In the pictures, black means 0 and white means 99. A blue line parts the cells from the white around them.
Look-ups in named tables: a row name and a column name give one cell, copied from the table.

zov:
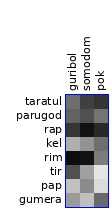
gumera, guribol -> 60
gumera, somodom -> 74
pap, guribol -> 75
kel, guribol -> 68
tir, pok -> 89
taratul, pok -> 20

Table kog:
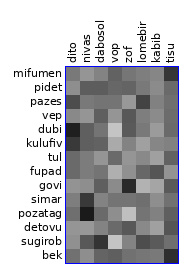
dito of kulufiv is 22
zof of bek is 44
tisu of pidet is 41
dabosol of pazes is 45
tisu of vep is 42
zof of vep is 34
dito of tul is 41
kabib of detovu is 62
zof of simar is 45
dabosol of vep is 37
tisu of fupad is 57
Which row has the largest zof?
pozatag

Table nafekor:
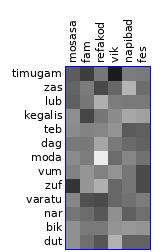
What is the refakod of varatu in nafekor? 29
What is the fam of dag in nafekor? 47
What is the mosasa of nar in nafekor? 46
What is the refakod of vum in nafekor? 50
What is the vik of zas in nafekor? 40
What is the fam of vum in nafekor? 58
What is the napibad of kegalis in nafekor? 65
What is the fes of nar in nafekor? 43
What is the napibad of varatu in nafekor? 44
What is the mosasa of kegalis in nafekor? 55
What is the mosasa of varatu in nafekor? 52
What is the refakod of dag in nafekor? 64
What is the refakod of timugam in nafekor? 46
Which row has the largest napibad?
zas

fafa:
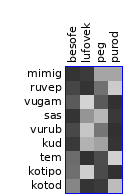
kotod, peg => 23
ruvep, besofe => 27
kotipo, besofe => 43
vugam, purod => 19
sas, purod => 22
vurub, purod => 19
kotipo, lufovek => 80
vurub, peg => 46
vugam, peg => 35
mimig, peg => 64
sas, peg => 71

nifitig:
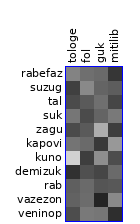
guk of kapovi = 22
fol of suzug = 53
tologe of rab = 37
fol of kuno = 24
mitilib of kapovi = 59
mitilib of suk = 47
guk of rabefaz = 41
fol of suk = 29
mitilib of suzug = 36
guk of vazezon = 14
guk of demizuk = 27
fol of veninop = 47
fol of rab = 41
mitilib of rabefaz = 21
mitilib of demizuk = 41
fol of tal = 35
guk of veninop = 46
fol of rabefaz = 43
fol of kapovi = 41

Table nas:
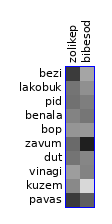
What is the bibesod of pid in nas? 49
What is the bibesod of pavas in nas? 37
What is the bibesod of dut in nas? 52
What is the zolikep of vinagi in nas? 61
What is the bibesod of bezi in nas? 64
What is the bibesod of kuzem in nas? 84
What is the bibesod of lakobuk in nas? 56
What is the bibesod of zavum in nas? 12
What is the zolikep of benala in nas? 51
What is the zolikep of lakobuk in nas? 45
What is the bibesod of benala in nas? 46
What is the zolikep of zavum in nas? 41
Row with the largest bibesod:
kuzem

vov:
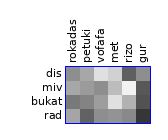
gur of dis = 55
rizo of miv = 94
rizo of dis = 37
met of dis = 81
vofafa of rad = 55
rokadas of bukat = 47
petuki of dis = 65
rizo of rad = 53
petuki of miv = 60
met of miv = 73
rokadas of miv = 65
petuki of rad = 38
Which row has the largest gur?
dis

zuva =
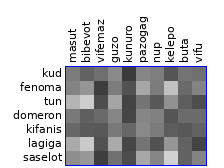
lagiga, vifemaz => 32
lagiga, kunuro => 27
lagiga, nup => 32
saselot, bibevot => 59
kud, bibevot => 38
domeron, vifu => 42
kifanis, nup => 48
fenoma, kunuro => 32
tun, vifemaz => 30
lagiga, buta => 38
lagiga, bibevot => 78
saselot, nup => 52
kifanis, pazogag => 53
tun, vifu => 30
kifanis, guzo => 47
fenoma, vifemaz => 24
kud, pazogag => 52
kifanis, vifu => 38
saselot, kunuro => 30

